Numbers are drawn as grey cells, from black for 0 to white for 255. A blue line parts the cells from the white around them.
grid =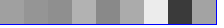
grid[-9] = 160
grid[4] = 137
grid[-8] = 149

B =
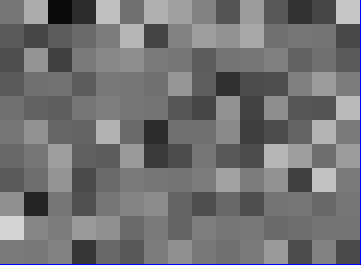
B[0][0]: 119
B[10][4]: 104
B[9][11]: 106
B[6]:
[104, 119, 157, 96, 92, 154, 58, 76, 119, 89, 77, 182, 157, 110, 156]
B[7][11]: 145
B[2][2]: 64
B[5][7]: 113
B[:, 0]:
[119, 91, 79, 91, 112, 119, 104, 91, 143, 211, 122]
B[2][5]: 141
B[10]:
[122, 121, 130, 55, 104, 88, 125, 144, 120, 112, 123, 153, 76, 129, 74]
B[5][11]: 77
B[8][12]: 119
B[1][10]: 167
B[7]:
[91, 110, 148, 75, 107, 122, 119, 117, 125, 161, 125, 145, 65, 194, 122]
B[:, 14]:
[197, 73, 90, 125, 186, 122, 156, 122, 119, 116, 74]
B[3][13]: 156
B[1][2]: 92
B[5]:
[119, 145, 102, 101, 178, 107, 45, 113, 112, 137, 63, 77, 101, 179, 122]
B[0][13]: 71
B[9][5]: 107
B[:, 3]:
[45, 106, 122, 92, 119, 101, 96, 75, 81, 153, 55]
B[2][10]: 119
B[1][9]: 145
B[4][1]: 98
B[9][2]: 124
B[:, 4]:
[191, 124, 136, 120, 126, 178, 92, 107, 119, 143, 104]

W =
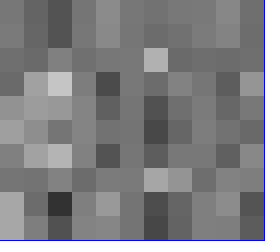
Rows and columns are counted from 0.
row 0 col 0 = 119
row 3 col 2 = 197
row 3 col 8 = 118
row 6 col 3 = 129
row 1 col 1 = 102
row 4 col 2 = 152
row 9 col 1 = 126
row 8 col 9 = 140
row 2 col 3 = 112
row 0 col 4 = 139
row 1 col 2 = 83
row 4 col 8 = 123
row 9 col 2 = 81
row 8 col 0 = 167
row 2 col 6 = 177
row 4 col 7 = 111
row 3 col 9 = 93
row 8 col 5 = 116
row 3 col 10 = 149
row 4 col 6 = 81
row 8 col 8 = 127
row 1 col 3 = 119
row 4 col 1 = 156
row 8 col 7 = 101
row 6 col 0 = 128
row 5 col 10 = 105
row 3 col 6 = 108
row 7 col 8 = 110
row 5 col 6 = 72
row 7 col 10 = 126
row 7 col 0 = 117

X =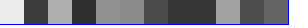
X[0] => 236
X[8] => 54
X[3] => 48
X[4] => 146

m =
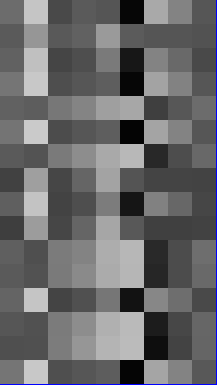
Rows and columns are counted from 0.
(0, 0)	108
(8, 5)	21
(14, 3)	150
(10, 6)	41
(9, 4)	166
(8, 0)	95
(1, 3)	97
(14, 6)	14
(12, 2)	68
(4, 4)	159
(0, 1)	197
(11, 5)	182
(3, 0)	117
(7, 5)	84
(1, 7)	85
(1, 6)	85
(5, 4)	94
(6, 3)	141
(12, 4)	118
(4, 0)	97
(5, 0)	116
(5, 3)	86
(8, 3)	78
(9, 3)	101
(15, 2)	79
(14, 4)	180
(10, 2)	123
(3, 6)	163
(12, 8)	73
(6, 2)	122
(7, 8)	67
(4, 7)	87
